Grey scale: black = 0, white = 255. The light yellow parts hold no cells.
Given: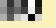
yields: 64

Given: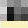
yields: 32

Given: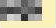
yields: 110

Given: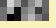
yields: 155

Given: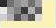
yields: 59

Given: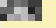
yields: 188

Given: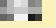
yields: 201

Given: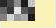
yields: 228

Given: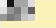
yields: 122

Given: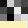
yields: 31
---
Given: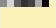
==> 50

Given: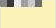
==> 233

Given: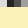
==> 220

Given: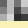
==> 173

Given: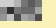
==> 77

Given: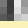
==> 88

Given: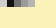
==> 19

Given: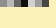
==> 14

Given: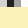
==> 209
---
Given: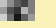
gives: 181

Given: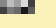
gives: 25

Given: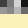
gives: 181

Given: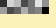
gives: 130

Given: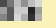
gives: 36

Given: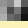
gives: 119

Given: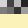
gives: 50
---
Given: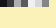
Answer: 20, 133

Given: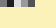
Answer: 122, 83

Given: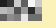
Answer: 31, 111

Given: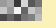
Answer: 154, 185

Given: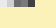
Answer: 234, 64

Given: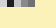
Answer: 211, 113

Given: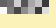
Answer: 98, 221

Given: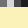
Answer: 112, 29

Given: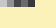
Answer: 199, 56
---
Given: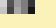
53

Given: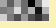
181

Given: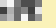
230

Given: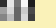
74

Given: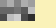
189

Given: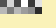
227
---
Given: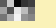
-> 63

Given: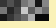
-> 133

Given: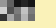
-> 21

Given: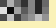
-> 104

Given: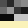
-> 138

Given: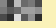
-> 74

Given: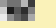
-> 59
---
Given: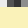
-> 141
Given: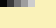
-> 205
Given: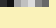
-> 104
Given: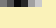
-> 203
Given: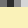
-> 214
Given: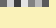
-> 90
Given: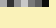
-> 12
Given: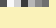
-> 111
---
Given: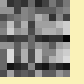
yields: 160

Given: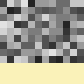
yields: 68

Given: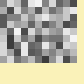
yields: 131

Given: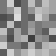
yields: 120

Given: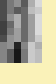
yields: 77

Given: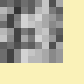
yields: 95
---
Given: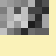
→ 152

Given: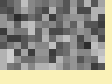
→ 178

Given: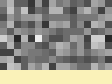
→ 66

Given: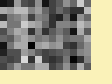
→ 34

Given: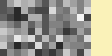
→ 174

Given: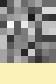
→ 193

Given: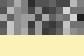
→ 171
